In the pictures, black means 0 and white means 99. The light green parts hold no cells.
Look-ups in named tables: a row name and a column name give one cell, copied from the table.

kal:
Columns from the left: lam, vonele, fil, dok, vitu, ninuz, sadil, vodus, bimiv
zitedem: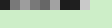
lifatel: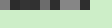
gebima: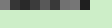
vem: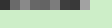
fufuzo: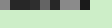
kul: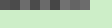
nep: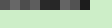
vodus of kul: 39
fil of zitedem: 61
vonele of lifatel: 17
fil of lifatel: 20
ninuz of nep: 15
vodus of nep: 32
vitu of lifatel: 42
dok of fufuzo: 18
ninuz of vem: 48
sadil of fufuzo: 53
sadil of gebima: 44
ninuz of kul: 27
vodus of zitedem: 12
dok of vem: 40
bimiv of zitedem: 78
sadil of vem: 24
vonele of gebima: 21
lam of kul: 32
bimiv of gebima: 12
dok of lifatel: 19
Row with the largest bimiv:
zitedem

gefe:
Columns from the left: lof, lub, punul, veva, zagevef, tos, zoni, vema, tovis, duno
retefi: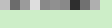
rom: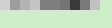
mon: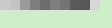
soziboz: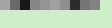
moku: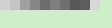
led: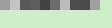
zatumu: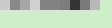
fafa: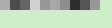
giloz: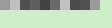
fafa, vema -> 18
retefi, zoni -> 53
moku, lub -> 76
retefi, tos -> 56
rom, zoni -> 45
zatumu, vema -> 20
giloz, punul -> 31
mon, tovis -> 34
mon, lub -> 76
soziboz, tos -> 62
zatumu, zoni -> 48
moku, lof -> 81
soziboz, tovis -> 46
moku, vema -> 34

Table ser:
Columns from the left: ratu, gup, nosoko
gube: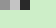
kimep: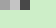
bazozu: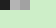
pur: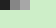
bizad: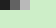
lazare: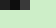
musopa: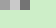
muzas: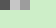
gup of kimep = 76
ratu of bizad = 12
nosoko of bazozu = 63
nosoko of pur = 65
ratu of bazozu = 12
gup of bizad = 38
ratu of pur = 13
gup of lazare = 5
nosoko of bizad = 72
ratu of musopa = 62
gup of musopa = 78
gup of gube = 76
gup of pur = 52
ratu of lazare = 12
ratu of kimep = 63
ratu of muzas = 33
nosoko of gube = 16
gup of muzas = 77

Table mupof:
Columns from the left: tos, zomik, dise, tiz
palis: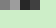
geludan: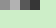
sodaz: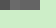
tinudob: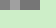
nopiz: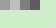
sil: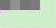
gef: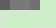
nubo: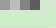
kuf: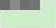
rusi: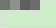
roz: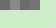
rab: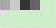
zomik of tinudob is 62
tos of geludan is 56
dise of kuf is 43
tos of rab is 65
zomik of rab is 78
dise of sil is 46
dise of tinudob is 46
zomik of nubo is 73
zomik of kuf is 53
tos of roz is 42
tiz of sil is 48
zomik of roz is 53
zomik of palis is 61
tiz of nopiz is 36
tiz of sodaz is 39
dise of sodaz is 39
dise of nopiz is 49
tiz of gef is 44
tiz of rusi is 42
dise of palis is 15
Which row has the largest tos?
rab

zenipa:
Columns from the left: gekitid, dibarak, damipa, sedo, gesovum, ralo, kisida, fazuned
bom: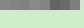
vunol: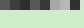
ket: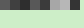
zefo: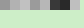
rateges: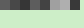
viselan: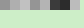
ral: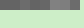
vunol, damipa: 18
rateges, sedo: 36
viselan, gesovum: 70
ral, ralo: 50
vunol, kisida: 71
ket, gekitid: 35
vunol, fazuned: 19

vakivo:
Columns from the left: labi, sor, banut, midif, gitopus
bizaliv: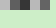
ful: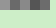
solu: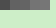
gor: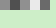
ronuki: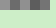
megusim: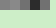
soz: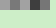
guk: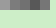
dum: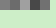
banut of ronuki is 56
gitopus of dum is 44
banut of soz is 63
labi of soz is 62
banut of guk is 44
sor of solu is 38
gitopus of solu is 46
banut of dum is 62
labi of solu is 30
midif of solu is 45
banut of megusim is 44
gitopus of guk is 46
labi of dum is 49
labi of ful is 58
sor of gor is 31
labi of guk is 60
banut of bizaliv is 21
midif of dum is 28
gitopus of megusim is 44
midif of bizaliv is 72

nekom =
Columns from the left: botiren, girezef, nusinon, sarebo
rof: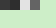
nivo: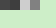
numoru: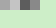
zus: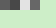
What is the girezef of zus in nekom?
28
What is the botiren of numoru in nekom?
65
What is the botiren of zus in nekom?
36
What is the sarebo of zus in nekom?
40
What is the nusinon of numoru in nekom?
36
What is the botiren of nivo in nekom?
27
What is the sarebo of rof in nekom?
39
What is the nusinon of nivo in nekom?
80

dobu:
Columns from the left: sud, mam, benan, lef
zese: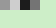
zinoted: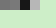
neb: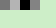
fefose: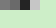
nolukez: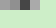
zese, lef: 45
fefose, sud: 47
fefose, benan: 14
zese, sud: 59
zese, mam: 80
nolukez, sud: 62
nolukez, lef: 66
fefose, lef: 77
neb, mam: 70
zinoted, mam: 47
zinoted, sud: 45
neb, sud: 46
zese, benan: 11
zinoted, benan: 9
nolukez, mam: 56
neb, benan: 0
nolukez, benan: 27
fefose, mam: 41
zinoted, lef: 71
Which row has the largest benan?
nolukez

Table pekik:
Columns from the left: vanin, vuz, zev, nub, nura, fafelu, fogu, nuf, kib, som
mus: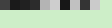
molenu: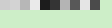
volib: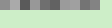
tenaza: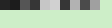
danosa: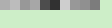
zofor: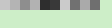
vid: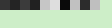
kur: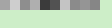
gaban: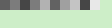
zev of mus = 13
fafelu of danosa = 19
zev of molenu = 71
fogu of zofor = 79
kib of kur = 58
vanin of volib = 55
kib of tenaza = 29
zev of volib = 35

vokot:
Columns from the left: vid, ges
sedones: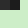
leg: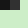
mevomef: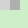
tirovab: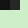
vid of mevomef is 82
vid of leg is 8
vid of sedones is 17
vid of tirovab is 7
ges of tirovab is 15
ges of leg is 19
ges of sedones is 11
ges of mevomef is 68

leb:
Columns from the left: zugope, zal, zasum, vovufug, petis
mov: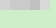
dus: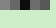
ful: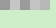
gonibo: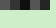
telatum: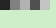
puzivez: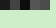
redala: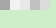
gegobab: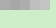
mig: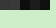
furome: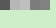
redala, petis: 85
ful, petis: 71
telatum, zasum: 69
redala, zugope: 65
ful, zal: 77
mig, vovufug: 11
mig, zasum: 5
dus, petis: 34
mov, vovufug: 75
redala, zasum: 90
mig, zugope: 21
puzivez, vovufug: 33
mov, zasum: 79
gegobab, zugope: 67
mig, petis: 6
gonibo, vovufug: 33
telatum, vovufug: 31
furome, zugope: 34
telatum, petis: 76

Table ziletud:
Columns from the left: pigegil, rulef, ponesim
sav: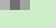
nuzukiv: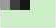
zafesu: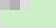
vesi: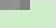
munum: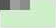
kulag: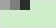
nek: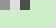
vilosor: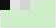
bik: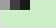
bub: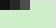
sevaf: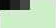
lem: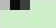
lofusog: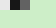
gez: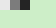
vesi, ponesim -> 50
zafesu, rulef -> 69
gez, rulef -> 48
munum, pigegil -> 33
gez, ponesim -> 14
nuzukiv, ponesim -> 9
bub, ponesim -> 30
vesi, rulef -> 57
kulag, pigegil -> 63
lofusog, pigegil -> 90
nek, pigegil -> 57
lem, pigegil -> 72
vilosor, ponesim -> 82
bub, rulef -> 16
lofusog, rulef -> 9
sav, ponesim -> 63
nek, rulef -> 86
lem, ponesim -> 24
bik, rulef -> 24
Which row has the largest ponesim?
zafesu

